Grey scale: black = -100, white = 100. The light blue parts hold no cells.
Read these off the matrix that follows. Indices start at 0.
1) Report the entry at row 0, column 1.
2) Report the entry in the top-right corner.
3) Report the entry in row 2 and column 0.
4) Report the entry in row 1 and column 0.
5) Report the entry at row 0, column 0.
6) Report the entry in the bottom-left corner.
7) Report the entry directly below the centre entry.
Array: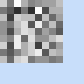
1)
-6
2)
50
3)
50
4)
-6
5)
63
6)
50
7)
74

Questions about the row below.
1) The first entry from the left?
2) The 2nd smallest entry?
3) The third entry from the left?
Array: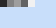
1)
-69
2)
-23
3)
24

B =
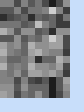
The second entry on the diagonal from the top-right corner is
2
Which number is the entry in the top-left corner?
2
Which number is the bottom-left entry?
26
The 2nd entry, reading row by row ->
2
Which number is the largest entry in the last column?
26
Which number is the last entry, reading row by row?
2
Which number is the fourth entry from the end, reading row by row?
-20
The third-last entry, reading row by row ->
-77
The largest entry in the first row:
13
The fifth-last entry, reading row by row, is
13
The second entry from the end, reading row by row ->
-42
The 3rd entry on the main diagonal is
-31
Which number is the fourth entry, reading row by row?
2

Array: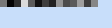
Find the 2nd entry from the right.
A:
-51
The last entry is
5
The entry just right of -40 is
-29
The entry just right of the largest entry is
-29

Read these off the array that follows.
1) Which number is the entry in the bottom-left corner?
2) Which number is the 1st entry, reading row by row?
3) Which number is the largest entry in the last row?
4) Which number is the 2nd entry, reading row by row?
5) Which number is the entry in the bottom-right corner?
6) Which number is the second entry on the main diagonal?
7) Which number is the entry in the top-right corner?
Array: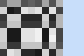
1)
-56
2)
-24
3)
78
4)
29
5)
42
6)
-80
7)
42

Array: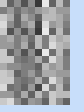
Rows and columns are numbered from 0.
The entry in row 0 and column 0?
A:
58
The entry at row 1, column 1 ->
21
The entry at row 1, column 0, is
-1
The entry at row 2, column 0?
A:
58
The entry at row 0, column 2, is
11
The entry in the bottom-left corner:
58
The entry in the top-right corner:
-12
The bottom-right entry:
-22
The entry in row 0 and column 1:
-22

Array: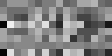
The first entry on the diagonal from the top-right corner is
-24
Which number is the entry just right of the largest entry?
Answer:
41
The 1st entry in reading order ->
-14
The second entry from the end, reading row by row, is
-24
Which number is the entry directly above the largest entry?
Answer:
-14
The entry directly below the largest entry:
-14
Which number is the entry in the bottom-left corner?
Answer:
-95
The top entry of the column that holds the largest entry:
17
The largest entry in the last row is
76
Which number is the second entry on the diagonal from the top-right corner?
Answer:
7
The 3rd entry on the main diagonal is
-37
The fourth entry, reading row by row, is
17
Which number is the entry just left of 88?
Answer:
-95
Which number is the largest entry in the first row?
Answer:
41
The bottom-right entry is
-69
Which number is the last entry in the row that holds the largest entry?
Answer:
-82
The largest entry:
88
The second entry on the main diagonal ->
-14

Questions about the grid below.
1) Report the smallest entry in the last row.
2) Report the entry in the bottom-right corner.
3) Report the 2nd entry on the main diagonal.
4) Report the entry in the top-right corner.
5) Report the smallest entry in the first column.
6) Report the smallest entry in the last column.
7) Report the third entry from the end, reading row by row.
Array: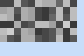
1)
-55
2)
-32
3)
36
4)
-44
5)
-55
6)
-55
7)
48
